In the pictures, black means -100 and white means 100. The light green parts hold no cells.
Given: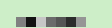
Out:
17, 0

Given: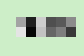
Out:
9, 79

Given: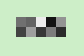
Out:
15, -48

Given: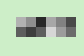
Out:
-43, -26

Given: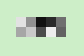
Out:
-13, 30

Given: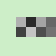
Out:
-19, -49

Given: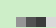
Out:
70, 17

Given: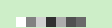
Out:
-18, 100
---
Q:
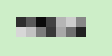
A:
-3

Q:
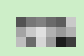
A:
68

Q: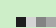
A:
3

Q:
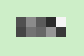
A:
-19

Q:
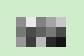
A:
47

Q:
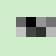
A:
-63

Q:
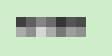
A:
68
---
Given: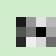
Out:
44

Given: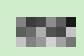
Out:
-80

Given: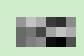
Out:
9

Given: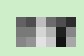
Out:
-65

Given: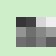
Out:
87

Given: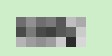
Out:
33
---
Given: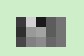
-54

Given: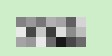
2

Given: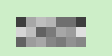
-51

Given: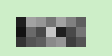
-76

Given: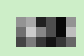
15

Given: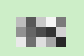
48

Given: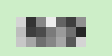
66

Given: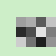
25

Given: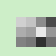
63
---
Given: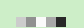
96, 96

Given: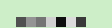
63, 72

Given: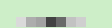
-48, 71

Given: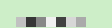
88, 88

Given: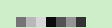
-91, 69

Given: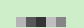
-59, 50

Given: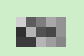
-36, 62

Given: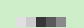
-58, 76

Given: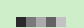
34, 52
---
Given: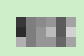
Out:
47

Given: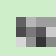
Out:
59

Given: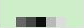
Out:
45

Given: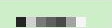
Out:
63

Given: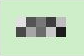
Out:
57

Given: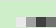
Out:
26

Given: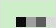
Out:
25

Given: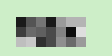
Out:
57
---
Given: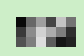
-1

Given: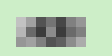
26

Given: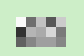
5

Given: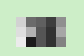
-79

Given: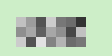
-35

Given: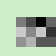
40
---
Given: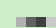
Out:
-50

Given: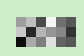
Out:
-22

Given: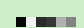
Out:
38

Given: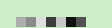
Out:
-87

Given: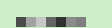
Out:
9

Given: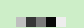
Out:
-94
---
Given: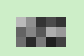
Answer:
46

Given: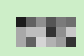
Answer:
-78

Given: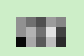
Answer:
14

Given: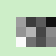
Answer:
24

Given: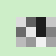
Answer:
72

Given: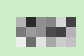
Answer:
41

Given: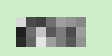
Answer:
70

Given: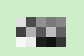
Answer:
75
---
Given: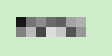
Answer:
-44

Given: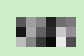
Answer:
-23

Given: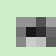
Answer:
-63

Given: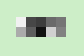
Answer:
-86

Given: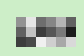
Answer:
-52

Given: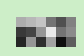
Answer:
18

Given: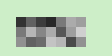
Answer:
5

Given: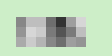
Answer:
59
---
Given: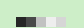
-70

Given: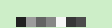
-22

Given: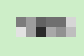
23

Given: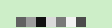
-87

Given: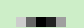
61

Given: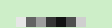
24

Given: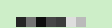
-89

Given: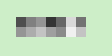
53

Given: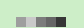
24
